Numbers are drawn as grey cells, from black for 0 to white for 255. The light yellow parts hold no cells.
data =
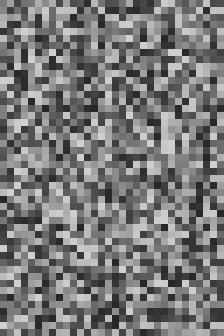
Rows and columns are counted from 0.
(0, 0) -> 124
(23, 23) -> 116
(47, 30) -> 108
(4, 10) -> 193
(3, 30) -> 121
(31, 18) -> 66
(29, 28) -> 51
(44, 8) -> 186
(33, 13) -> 117
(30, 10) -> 207
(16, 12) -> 113
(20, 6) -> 140
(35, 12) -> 193
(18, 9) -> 154
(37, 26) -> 143
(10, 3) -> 50
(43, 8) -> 145
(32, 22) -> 120
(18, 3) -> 58
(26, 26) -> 143
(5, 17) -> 165
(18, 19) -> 184
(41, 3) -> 91
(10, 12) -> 78
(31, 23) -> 208
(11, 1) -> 203
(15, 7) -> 102
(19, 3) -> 138
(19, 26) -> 203
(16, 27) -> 78
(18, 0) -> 52
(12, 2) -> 92
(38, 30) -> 178
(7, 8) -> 53
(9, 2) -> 201
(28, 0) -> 40
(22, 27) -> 101
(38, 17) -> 208
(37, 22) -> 139
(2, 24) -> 76

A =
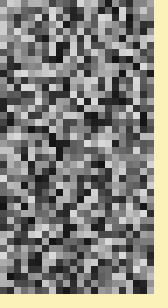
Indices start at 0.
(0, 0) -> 131
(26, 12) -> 181
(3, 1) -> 147
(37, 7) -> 179
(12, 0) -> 123
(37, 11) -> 116
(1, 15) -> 98
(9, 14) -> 160
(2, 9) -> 161
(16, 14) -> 116
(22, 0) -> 130
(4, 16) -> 135
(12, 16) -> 40
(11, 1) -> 41
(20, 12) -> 217
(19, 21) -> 186
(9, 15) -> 184
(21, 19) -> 209
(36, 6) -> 164
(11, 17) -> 104
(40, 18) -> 188
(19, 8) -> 151
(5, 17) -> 29
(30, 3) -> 169
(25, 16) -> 192
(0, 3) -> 129
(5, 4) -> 199
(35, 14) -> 178
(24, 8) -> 144
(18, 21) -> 75
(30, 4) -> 164
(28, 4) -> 214
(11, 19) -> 217
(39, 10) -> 34
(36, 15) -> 185
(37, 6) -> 182
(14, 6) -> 115
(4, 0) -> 205
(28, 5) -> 65

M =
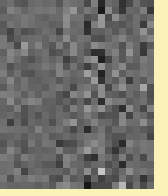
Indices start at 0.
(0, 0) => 102
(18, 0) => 116
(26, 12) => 24
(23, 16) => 94
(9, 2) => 99
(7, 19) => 103
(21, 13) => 114
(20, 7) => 112
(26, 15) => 74
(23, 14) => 108
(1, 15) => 137
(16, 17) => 131
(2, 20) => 94
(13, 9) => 71
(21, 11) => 121
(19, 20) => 106
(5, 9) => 139
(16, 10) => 89
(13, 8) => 86
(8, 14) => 31
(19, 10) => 97
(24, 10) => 118
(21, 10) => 92
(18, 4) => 98
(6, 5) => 129
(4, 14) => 94
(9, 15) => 100
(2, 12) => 84
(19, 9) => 106
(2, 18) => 92
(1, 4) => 112
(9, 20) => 115
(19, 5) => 102
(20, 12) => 120
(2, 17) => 105
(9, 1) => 81

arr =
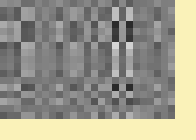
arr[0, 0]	143
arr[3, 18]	42
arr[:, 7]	[130, 126, 120, 137, 123, 134, 119, 127, 127, 132, 120, 118, 130, 123, 142, 117, 112]
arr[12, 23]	127
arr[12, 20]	114
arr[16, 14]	97
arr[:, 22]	[140, 101, 97, 164, 148, 158, 89, 105, 113, 114, 97, 125, 160, 106, 154, 124, 99]
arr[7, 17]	102
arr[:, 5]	[131, 121, 117, 140, 128, 137, 115, 123, 124, 128, 116, 120, 135, 121, 142, 119, 112]
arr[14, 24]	154
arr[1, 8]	100
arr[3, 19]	107
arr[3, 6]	110
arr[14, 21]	111
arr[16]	[91, 105, 104, 148, 147, 112, 135, 112, 94, 121, 149, 120, 116, 158, 97, 125, 171, 110, 176, 148, 139, 134, 99, 122, 108]
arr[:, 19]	[117, 118, 129, 107, 135, 112, 129, 115, 118, 106, 130, 141, 123, 124, 92, 144, 148]
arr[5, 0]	163
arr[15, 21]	135
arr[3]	[171, 150, 166, 82, 87, 140, 110, 137, 169, 125, 86, 119, 148, 85, 162, 142, 43, 154, 42, 107, 109, 120, 164, 128, 128]
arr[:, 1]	[135, 115, 110, 150, 134, 145, 106, 118, 121, 125, 110, 121, 143, 116, 149, 119, 105]
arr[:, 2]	[140, 90, 91, 166, 161, 160, 80, 92, 105, 100, 91, 134, 169, 100, 143, 134, 104]
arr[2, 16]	191
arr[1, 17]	100
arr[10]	[94, 110, 91, 161, 156, 116, 136, 120, 94, 128, 156, 136, 104, 150, 101, 105, 192, 101, 190, 130, 135, 125, 97, 123, 134]
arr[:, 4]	[110, 155, 156, 87, 95, 92, 166, 152, 142, 145, 156, 119, 86, 147, 104, 120, 147]
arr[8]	[114, 121, 105, 146, 142, 124, 130, 127, 112, 130, 141, 138, 110, 131, 117, 107, 162, 111, 158, 118, 127, 120, 113, 125, 140]
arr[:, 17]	[136, 100, 101, 154, 151, 150, 93, 102, 111, 107, 101, 132, 156, 107, 138, 132, 110]
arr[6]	[85, 106, 80, 172, 166, 115, 139, 119, 85, 130, 165, 142, 96, 156, 94, 97, 213, 93, 209, 129, 137, 123, 89, 123, 139]
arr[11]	[121, 121, 134, 116, 119, 120, 125, 118, 123, 119, 121, 112, 134, 133, 120, 141, 112, 132, 117, 141, 129, 133, 125, 123, 104]
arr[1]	[102, 115, 90, 161, 155, 121, 134, 126, 100, 133, 154, 144, 100, 140, 108, 97, 190, 100, 185, 118, 130, 119, 101, 125, 147]
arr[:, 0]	[143, 102, 94, 171, 147, 163, 85, 106, 114, 118, 94, 121, 163, 105, 164, 119, 91]
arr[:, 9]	[125, 133, 129, 125, 117, 124, 130, 133, 130, 135, 128, 119, 120, 129, 133, 118, 121]
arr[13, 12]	109
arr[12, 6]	112
